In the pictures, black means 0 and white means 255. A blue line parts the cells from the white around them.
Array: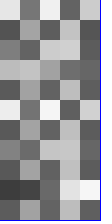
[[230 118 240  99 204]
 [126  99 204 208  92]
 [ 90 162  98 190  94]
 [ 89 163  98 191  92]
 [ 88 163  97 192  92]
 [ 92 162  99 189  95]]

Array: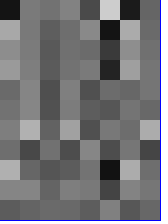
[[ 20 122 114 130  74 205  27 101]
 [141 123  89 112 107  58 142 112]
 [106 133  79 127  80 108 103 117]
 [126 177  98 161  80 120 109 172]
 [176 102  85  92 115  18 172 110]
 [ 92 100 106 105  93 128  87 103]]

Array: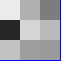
[[235 176 125]
 [194 157 154]]

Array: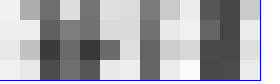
[[241 173 110 221 115 224 219 123 201 236  85  70 202]
 [233 194  59 105  55 106 223 100 204 215  74  73 223]]

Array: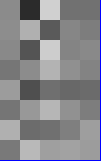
[[139  43 208 113 113]
 [137  84 205 132 137]
 [156  79 111 104 107]
 [176 108 112 127 158]]

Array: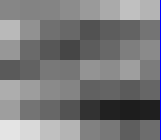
[[134 131 132 140 154 170 192 180]
 [151 106  87  70  92 104 126 138]
 [173 157 138 132  97 100  91 102]
 [228 217 192 180 129 120  94 109]]

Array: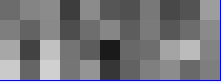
[[108 132 139  61 139  86  80 120  72  83 157]
 [167  66 193 116  92  26 104 110 164 187 131]]

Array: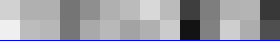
[[209 176 176 117 143 176 187 216 187  62 126 178 180  56]]
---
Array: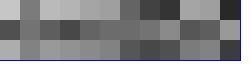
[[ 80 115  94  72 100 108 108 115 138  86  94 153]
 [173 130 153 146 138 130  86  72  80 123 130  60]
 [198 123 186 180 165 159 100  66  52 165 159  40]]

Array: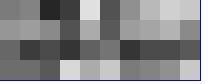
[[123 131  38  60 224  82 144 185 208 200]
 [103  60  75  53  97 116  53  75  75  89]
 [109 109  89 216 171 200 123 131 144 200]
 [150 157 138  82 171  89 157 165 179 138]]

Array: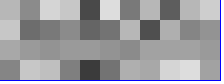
[[199 109 121 139 101 115 183  79 175 133 147]
 [168 154 147 154 154 147 139 162 162 162 154]
 [133 199 191 127  59 115 175 168 213 221 162]
 [183 139 213 199  73 221 121 183  93 183 206]]

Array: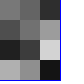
[[176 143  20]
 [120 100  46]
 [ 78 113 156]
 [ 32  60 211]]

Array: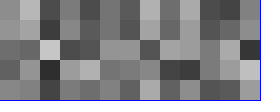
[[ 97 148  46 156 177 116 123 135  68  61 123 156 191]
 [148 163  61 135  90 116  84 163 103 156  84 103 141]
 [135 129  68 123 110 129  97 170  97 141  84  90 156]
 [141 183  76 123  76 116  90 177 110 170  76  68 129]
 [110 103 198  76  84 148 148  84 163 156 123 170  54]]

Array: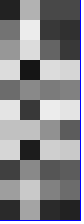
[[ 42 164  42  34]
 [115 236  56  48]
 [ 34 178  72  72]
 [ 64 137  85  92]
 [151 220 100  56]
 [108 137 123 129]
 [158 201 129 108]
 [193 193 145  92]
 [214  28 207 201]
 [220  21 220 214]
 [228  56 236 228]]

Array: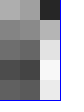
[[174 160  38]
 [132 138 181]
 [110 102 227]
 [ 96  90 235]
 [ 76  68 248]]
